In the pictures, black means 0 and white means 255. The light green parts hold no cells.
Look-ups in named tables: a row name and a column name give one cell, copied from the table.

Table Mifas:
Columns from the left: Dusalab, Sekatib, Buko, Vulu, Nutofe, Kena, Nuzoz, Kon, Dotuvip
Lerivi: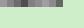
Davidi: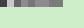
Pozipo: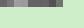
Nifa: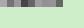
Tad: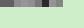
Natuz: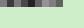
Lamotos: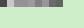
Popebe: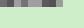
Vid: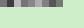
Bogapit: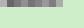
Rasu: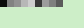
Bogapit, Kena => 131
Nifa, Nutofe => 101
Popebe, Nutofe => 159
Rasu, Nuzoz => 156
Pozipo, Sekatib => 119
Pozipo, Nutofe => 100
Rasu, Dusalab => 11
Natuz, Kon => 127
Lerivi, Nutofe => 128
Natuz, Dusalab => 126
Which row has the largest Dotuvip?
Bogapit

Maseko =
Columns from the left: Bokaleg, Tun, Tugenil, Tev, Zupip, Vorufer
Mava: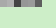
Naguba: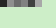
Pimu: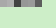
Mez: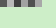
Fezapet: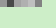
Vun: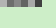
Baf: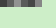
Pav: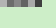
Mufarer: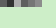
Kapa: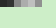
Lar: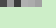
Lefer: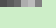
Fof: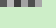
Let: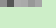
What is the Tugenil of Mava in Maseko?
68
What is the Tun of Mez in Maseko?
185
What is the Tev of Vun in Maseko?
99
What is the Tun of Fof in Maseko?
185
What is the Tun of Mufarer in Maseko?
50
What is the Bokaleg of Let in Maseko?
143

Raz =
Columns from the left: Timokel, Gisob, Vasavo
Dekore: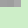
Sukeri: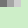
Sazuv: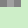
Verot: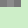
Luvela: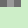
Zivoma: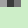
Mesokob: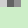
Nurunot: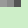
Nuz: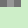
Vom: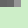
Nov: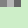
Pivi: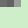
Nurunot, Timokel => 153
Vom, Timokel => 101
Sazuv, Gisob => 161
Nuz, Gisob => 151
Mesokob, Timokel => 207
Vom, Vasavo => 150
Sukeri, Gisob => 165
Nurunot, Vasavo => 84
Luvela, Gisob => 154
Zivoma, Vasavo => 117
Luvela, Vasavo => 112
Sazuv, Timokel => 129
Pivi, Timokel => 109
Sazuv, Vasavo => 132
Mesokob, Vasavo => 145
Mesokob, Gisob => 99
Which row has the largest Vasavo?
Sukeri

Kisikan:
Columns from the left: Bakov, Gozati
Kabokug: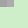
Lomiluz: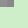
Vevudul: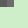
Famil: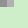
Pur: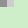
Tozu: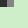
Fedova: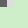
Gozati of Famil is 177
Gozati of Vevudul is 108
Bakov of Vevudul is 92
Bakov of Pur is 145
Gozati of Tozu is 132
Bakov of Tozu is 47
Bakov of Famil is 145
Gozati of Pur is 206
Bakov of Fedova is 98
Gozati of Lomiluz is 136
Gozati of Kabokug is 173
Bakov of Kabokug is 163
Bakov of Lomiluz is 144
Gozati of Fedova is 222

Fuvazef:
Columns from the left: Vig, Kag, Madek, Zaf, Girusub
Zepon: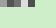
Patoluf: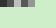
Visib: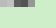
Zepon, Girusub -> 78
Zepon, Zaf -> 221
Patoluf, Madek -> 191
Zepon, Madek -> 113
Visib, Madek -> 94
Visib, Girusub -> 150
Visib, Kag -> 193
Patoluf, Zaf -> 87
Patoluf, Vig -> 49
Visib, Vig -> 186

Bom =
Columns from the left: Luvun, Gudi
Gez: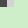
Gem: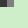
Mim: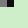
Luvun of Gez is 72
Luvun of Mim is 123
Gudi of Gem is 127
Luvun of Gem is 55
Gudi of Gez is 211
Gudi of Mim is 14

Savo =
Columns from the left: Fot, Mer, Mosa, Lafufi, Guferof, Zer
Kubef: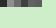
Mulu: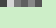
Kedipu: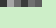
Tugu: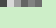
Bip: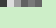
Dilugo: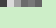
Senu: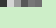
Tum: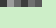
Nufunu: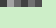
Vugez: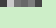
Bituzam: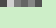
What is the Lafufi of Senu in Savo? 87
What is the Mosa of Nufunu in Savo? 105
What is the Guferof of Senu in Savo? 119
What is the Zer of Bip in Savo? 101
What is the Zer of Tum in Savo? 88
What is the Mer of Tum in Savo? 156
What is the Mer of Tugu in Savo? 216
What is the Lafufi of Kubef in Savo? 64
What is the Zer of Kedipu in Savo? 93
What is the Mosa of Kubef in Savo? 108
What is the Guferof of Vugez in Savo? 125
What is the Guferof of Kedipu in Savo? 112
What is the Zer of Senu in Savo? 111
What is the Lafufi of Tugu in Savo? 100

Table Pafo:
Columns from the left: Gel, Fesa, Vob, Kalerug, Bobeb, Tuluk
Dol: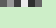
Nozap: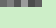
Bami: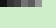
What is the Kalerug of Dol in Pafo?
235
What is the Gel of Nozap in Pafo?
105
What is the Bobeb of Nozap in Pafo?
76
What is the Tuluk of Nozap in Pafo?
95
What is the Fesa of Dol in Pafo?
153
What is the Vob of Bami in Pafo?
66
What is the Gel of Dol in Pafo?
92
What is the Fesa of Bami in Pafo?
52
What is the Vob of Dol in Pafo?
61
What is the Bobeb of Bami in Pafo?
92
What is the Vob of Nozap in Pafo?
86
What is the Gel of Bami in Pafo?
19
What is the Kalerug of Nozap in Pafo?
155
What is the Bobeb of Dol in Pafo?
47
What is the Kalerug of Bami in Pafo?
114
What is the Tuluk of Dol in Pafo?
102
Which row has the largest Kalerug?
Dol

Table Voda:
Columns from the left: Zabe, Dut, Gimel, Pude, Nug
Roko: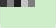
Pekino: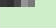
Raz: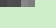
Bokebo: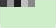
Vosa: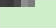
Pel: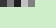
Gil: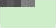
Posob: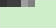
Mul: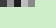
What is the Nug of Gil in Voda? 124
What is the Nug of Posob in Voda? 129
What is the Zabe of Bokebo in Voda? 59
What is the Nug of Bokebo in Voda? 137
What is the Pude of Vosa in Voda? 142
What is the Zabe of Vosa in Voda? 63
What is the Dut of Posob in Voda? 63
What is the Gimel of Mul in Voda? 30
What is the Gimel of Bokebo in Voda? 28
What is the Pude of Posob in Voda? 158
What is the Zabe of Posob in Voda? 51

